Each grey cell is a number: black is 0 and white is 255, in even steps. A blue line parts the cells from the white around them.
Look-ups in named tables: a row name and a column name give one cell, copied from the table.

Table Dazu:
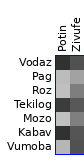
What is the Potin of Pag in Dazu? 188
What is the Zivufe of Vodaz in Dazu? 81
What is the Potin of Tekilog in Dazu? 60
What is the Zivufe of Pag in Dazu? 162
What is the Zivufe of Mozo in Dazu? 127
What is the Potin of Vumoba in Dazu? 182
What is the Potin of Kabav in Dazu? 49
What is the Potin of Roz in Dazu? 192
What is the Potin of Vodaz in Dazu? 49
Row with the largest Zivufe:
Pag

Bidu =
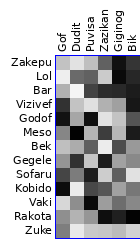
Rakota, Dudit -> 179
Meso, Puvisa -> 180
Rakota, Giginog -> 32
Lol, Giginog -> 10
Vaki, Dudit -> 142
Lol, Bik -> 39
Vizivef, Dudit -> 195
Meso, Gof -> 134
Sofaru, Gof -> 69
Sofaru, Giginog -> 95
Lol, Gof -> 238
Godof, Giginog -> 195
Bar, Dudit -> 245
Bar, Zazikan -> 44
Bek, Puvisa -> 95
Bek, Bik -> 153
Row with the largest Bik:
Sofaru

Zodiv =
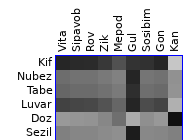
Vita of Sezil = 128
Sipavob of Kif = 42
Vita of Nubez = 109
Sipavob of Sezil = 134
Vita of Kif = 38
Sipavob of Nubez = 114
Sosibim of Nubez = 117
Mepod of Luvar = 102
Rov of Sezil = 134
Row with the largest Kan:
Kif

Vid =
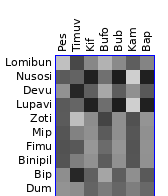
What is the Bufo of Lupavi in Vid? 110
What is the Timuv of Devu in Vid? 38
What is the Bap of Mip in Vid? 144
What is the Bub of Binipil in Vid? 144
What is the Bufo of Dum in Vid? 123
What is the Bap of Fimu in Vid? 146
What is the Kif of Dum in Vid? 100
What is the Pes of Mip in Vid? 85
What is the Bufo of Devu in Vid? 168
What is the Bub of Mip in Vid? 143
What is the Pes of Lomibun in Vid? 192
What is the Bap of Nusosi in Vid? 32
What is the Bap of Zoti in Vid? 148
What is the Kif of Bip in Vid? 96
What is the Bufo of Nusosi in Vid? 112
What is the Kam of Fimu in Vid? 84
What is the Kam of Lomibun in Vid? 94
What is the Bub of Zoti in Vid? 143
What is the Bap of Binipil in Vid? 145
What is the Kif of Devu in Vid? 95
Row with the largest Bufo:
Lomibun

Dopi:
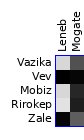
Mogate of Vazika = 81
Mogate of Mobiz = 39
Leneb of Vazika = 215
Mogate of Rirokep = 30
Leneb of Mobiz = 215
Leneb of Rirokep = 226
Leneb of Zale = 6
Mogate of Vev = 6
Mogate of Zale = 94
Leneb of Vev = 0

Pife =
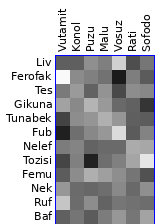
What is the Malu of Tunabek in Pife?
176
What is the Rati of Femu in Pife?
117
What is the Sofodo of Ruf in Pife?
109
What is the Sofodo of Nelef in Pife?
167
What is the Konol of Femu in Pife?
140
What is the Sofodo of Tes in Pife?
135
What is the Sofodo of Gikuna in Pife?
53
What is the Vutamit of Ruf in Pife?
197
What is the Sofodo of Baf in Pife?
163
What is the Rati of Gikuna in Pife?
97
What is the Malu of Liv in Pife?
127
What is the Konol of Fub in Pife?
111

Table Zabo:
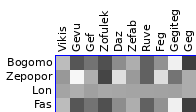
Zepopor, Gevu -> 247
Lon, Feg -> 162
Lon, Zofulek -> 168
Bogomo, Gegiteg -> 240
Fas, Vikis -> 188
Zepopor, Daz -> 223
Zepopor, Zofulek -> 69
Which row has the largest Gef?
Zepopor

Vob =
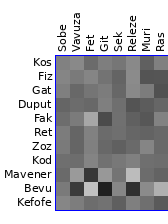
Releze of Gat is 137
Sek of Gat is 103
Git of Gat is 124
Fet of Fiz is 133
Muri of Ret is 99
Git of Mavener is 152
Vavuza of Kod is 109
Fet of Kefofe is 109
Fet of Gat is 117
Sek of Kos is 118
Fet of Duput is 104
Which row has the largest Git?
Mavener

